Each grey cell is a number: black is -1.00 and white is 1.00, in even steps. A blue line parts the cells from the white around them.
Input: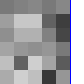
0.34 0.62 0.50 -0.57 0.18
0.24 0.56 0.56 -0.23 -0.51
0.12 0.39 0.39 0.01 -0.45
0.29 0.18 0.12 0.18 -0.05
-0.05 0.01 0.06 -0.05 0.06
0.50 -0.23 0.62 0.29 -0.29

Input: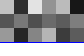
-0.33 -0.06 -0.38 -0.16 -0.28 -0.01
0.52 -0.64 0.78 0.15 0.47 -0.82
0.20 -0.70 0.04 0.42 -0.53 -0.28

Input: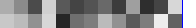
0.57 0.47 0.14 0.69 -0.70 -0.13 -0.02 0.47 0.14 -0.30 -0.02 0.86 -0.24
0.36 0.09 -0.41 0.63 -0.30 -0.47 -0.35 -0.18 -0.53 0.25 -0.64 -0.47 0.69

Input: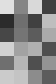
0.59 0.54 0.10 -0.28
-0.13 0.43 -0.38 0.16
0.64 0.27 0.38 -0.38
0.76 0.04 0.70 -0.50
-0.44 -0.08 -0.28 0.33
-0.66 -0.13 -0.50 0.49

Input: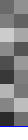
0.04 0.48
0.60 0.31
-0.39 0.20
-0.17 0.14
-0.56 -0.01
0.42 -0.07
-0.67 -0.12
-0.01 -0.23
0.09 -0.34

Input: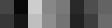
-0.57 -0.83 0.50 0.11 -0.10 -0.73 -0.51 -0.16
-0.45 -0.94 0.61 0.06 -0.05 -0.68 -0.39 -0.22

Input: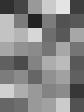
0.53 0.42 0.69 -0.14 -0.31 0.31
0.64 0.36 0.20 0.03 0.09 -0.57
0.31 0.14 0.09 -0.08 0.31 -0.08
-0.03 0.09 -0.20 0.14 0.26 -0.25
0.53 -0.03 -0.73 -0.03 -0.36 -0.31
-0.20 -0.14 0.20 0.26 0.59 -0.36
-0.25 -0.41 0.03 0.36 0.47 -0.31
-0.62 -0.46 0.20 0.59 0.79 -0.52
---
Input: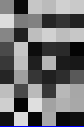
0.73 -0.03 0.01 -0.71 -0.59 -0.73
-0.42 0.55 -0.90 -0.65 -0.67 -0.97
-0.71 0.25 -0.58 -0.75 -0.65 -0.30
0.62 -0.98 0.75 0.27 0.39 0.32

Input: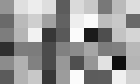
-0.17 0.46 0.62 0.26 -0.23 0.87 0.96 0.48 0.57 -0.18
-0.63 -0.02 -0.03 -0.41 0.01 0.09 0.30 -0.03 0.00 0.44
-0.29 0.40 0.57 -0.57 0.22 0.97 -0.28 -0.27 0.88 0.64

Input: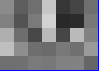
0.01 -0.35 -0.04 0.65 -0.68 -0.66 -0.06
0.50 0.11 -0.14 -0.16 -0.05 -0.12 0.21

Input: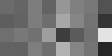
-0.26 -0.22 -0.02 -0.14 0.31 0.05 -0.10 -0.59
-0.22 -0.23 -0.01 -0.14 0.40 0.04 -0.09 -0.70

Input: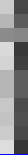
0.43 -0.28
0.71 -0.55
0.42 -0.27
0.56 -0.40
0.59 -0.43

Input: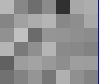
0.04 0.26 0.35 0.42 0.07 0.11 0.32
0.42 -0.04 0.12 0.42 0.08 0.07 0.02
-0.11 0.03 0.17 -0.07 0.38 0.13 0.03
